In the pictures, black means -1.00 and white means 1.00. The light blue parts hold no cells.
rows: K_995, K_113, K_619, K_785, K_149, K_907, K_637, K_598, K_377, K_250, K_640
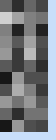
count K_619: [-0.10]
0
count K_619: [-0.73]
2
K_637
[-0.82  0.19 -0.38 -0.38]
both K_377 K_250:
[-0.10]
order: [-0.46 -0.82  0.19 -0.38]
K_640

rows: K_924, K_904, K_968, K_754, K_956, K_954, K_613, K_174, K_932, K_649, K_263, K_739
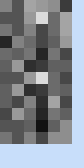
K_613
[-0.34 -0.34  0.20  0.72 -0.16 -0.44]
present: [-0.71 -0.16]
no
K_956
[-0.16 -0.25 -0.08 -0.71 -0.08 -0.44]
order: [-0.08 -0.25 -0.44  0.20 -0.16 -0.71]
K_649
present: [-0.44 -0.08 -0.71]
no

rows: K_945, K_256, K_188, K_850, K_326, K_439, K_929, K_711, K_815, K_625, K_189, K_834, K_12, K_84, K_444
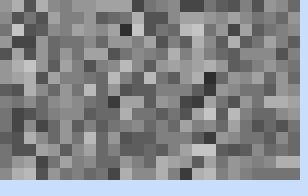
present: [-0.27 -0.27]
yes
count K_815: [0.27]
4
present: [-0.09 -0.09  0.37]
no
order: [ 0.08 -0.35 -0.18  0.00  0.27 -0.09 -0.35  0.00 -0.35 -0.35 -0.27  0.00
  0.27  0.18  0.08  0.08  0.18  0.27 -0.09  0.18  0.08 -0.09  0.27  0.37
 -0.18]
K_256
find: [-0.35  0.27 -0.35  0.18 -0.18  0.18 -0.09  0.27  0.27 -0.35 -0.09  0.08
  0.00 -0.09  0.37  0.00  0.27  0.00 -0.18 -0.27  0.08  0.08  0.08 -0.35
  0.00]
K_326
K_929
[ 0.18  0.27  0.37 -0.35  0.27  0.00  0.00 -0.09 -0.18  0.45  0.00 -0.27
  0.45 -0.09 -0.27  0.18  0.37 -0.64 -0.18  0.18  0.08  0.27 -0.18  0.18
 -0.18]

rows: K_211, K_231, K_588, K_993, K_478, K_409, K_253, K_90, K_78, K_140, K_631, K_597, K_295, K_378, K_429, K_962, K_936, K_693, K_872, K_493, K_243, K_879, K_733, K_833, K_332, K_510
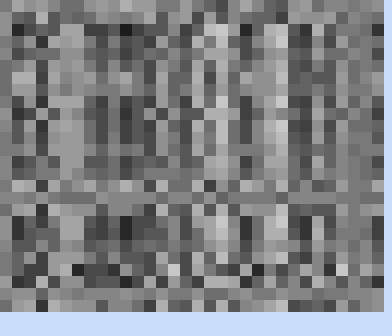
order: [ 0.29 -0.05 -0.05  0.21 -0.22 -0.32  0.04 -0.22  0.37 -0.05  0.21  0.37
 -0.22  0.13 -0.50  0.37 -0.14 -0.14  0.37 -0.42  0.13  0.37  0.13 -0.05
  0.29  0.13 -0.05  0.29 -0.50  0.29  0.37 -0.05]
K_962
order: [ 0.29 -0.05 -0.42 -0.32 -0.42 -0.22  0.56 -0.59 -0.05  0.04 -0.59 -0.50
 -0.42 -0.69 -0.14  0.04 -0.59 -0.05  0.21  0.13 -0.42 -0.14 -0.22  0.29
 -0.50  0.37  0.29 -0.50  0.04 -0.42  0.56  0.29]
K_872
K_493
[ 0.13 -0.59 -0.32 -0.22 -0.22  0.29  0.29 -0.42 -0.50 -0.32 -0.69 -0.42
 -0.32 -0.32  0.04 -0.42 -0.14  0.29  0.47  0.13 -0.59 -0.14  0.37  0.37
 -0.32 -0.59  0.37 -0.32 -0.05 -0.05 -0.14 -0.50]
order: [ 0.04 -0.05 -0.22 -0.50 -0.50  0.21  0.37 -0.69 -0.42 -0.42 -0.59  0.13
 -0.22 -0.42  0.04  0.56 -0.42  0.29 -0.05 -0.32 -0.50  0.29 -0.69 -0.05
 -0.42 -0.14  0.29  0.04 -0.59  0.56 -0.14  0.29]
K_733

